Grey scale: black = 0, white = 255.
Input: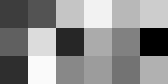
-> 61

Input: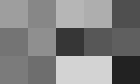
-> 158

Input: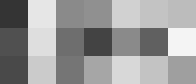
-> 52

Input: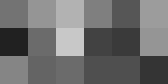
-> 115

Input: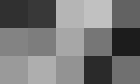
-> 48

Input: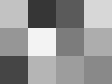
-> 194
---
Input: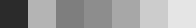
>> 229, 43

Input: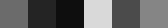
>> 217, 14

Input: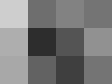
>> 206, 45

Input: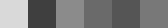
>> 217, 63

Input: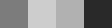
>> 205, 41

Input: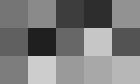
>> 205, 31
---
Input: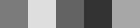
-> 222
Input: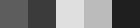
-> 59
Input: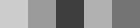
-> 155
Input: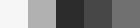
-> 177
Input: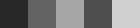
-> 99
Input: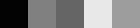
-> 128
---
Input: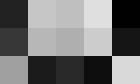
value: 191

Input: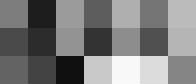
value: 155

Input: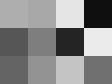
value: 229

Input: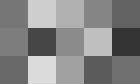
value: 176

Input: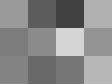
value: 65

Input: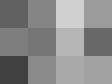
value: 208

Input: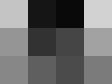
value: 9

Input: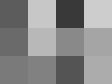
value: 57
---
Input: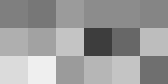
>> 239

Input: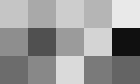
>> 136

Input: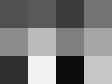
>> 241

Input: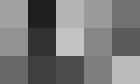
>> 64

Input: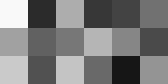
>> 81

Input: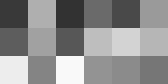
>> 132

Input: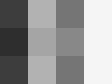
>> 178

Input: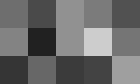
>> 103

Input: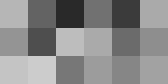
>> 204
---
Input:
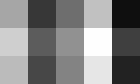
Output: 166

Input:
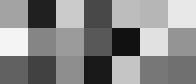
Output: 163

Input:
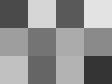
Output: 74

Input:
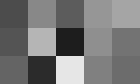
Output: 76

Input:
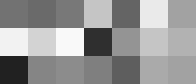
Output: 114

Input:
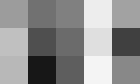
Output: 156

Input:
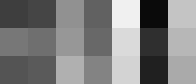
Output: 62

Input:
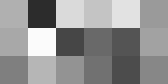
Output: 176
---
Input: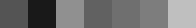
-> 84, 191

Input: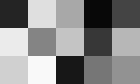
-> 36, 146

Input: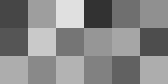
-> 70, 173

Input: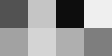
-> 82, 126

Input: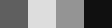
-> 95, 16

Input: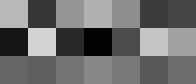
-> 184, 108

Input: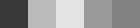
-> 57, 131

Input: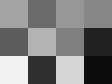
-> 164, 13

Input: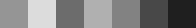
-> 149, 31

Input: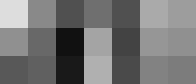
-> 221, 124
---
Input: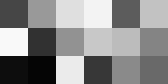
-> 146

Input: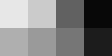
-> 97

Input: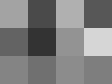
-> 147

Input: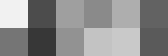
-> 159

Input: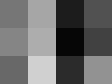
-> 6

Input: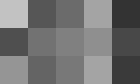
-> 128

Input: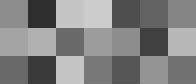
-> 106
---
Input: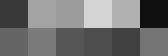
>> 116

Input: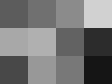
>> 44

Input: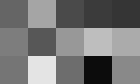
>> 171

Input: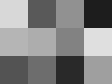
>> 223

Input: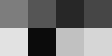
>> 214

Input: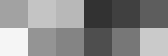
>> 202

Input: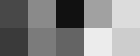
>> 205

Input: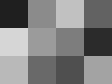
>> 43

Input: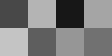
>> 113

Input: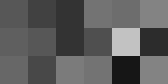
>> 44
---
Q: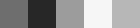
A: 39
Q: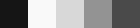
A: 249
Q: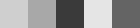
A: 168
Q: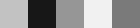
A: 23
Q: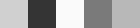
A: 52
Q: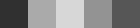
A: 170
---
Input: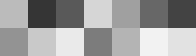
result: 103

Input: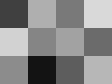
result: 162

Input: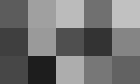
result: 51

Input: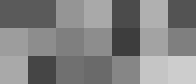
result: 163

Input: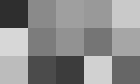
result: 117

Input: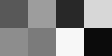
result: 40

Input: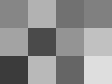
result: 148
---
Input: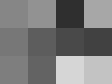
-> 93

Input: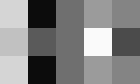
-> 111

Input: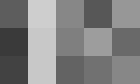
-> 127

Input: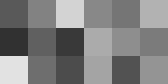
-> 171

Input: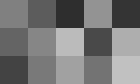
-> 187

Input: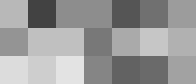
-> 170
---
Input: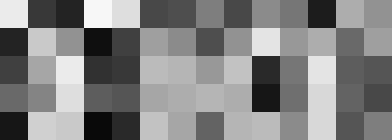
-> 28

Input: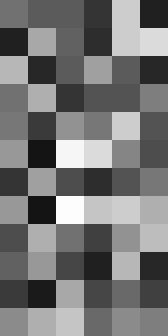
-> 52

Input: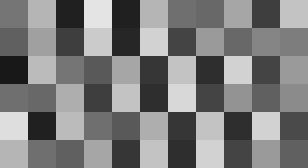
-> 166

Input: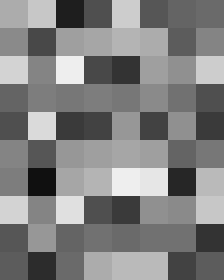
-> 86

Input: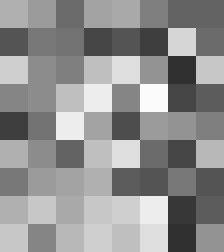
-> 127

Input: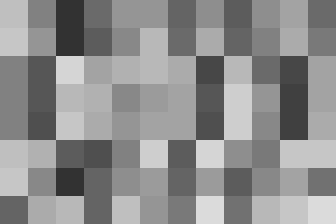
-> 142

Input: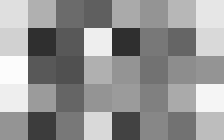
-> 148
